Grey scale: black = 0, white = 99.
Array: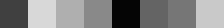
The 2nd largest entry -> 78
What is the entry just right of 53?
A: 2
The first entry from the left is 25

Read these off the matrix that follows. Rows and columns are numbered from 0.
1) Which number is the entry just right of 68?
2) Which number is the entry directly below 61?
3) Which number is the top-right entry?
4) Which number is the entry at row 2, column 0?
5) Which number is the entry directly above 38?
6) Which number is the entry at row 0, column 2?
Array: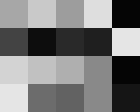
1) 53
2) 16
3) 2
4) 82
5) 68
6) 61

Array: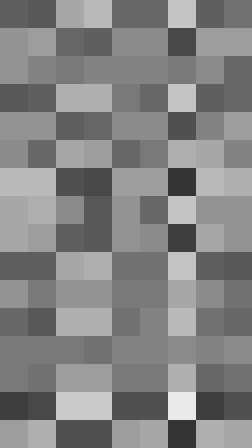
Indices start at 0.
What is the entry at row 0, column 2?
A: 65
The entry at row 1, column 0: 57
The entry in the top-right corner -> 44
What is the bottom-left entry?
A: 61
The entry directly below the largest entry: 20
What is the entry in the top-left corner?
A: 37
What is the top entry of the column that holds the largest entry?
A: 76
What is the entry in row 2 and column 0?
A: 57
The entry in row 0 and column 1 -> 34
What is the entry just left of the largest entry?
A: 31
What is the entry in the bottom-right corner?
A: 65
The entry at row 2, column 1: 51
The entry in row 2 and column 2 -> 47
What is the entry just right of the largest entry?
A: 24

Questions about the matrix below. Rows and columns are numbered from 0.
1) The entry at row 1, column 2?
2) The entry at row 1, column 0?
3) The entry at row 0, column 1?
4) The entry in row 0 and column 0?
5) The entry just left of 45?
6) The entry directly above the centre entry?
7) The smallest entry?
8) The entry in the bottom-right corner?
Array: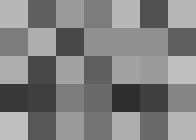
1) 28
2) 48
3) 37
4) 71
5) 60
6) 56
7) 18
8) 71

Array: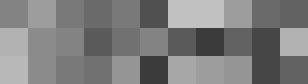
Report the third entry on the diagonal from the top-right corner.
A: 58
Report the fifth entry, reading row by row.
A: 47
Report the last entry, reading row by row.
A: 38
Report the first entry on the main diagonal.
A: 51
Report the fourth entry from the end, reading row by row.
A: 61
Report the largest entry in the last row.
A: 72
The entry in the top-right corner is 38
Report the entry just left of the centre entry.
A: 44
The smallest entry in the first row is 31

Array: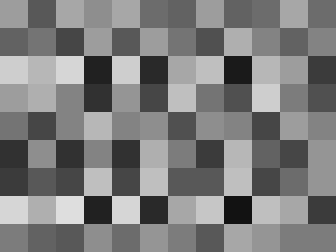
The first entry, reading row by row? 61
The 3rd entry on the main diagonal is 83
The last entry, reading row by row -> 48
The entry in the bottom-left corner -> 48
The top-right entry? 42
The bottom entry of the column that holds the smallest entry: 65
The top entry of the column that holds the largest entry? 65
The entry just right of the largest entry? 13
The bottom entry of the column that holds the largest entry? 34
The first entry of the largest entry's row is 83
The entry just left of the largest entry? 68
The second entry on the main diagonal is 45
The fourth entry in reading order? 55
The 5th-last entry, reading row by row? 34
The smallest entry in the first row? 34
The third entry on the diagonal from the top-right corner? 71

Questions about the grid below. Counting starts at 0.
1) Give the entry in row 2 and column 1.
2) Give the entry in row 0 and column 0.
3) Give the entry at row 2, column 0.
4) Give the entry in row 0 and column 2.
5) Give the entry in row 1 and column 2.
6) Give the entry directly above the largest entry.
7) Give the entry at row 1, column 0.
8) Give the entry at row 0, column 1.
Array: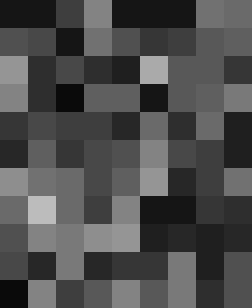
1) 18
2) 8
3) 58
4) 24
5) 8
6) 44
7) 31
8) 8

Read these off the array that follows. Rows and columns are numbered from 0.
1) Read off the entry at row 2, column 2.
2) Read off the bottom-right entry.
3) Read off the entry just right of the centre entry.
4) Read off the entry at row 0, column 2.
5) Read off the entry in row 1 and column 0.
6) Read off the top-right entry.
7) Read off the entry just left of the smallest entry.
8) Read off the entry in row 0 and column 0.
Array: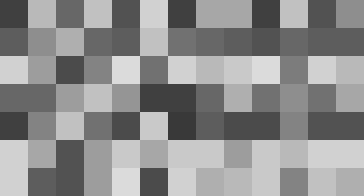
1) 29
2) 68
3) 40
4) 40
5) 36
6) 55
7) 78
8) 25

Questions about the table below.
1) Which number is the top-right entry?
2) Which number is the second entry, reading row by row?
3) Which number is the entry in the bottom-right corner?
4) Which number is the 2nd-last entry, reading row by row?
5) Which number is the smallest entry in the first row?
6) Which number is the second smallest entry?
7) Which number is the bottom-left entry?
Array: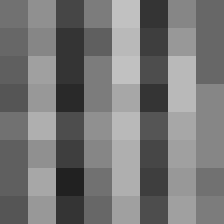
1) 40
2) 56
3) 48
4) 62
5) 20
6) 16
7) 33

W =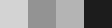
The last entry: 11
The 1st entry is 82
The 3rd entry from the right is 57

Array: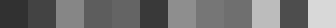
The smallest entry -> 19
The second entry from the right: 30
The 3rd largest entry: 55
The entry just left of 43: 46

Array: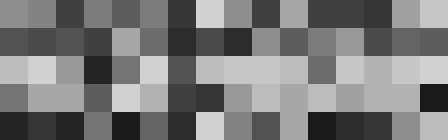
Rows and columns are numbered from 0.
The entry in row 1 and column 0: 32
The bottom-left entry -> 14
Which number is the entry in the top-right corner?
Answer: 77
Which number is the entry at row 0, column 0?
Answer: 55
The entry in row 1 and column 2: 32
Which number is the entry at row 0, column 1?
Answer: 51
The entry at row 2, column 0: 73
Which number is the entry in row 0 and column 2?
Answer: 25
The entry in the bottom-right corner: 73
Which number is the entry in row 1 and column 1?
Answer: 29
